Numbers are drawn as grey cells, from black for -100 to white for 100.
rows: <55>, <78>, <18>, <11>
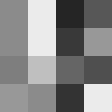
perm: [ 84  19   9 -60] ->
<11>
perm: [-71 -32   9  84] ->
<55>
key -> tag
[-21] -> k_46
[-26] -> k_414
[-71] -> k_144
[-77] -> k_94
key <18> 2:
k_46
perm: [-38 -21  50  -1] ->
<18>
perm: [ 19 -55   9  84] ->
<78>

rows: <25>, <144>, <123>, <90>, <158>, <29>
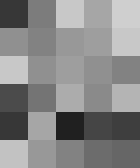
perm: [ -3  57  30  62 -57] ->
<25>
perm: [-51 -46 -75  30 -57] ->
<158>
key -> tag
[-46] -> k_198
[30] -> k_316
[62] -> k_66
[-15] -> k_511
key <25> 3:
k_316
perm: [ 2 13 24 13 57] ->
<123>
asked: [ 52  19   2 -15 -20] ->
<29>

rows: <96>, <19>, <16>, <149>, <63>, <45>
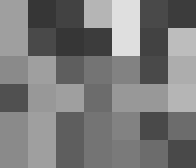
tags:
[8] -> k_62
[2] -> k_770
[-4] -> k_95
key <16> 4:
k_770
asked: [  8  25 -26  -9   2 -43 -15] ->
<63>
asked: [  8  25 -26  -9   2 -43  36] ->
<16>
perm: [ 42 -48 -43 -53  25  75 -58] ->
<96>

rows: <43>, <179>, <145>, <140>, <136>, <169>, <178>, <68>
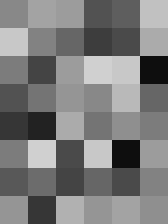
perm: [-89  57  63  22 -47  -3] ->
<145>
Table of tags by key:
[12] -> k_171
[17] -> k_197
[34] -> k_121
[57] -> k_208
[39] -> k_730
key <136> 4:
k_171

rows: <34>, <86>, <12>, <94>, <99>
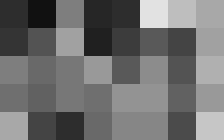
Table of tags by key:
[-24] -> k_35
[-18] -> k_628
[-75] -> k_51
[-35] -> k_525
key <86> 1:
k_525
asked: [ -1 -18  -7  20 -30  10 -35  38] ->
<12>
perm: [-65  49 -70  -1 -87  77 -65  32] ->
<34>
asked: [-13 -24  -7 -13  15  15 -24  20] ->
<94>

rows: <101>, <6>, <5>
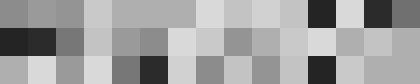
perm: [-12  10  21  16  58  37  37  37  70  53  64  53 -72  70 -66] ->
<101>
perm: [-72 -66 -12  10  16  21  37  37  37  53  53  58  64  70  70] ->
<101>
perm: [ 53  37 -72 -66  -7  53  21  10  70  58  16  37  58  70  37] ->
<6>
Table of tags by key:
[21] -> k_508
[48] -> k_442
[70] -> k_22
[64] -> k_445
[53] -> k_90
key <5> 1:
k_22
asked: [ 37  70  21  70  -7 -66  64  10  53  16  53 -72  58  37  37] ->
<5>
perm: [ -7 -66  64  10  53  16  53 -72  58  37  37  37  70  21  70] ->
<5>

